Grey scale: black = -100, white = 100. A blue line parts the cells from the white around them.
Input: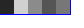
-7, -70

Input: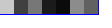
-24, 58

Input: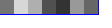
-20, -9

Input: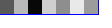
22, -30

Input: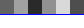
-39, -23

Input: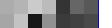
-31, 30

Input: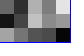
79, 29
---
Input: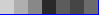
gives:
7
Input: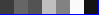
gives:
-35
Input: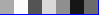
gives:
-34
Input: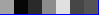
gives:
-67
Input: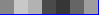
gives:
40
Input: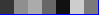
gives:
34
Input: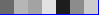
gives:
28
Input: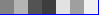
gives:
-35
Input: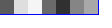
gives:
92
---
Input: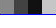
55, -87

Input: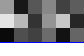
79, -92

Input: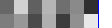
82, -63

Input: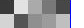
77, -55

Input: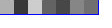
61, -56

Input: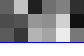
85, -87

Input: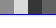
71, -58
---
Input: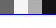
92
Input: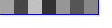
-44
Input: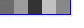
22
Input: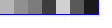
13
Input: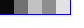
-11
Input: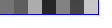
-26
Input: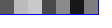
47
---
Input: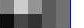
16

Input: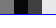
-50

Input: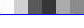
-30

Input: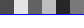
-23

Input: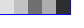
-13

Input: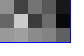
-9

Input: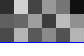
-47

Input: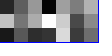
19

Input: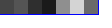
-63

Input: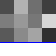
-13
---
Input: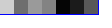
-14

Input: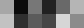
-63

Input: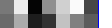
34

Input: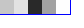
77

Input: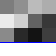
-68

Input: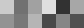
-6

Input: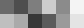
33

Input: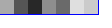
-33
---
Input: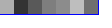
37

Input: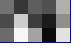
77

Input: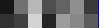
44

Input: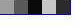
24

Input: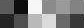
72

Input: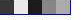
34

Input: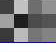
46

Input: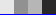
43
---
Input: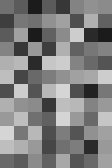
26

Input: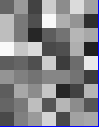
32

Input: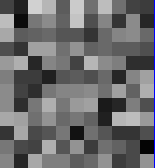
15

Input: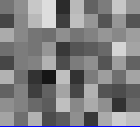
50

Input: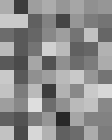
-3

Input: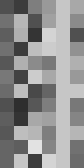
-16
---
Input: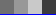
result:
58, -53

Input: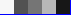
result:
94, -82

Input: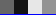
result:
81, -85

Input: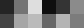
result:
74, -88

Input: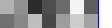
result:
91, -66

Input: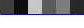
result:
55, -90
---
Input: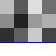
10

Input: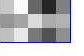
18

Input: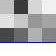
77

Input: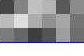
46

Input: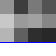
57

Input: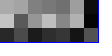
54

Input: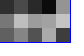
-7

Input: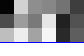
-41
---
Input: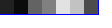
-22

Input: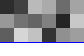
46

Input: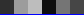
48

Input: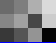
37

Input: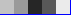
-70

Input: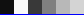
-55

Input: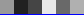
-46

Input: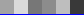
-7
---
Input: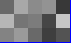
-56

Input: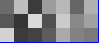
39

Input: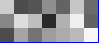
-16

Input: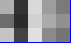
-4

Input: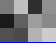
12

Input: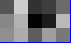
-16
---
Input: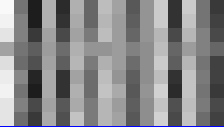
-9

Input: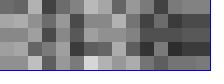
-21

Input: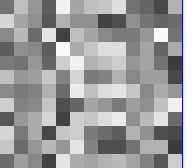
50

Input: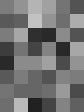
15

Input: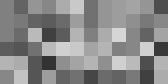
-22

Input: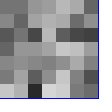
-9

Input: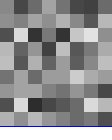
-44
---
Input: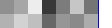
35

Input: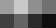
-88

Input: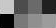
22

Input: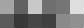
13

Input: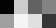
-58

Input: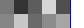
30

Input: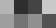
-36
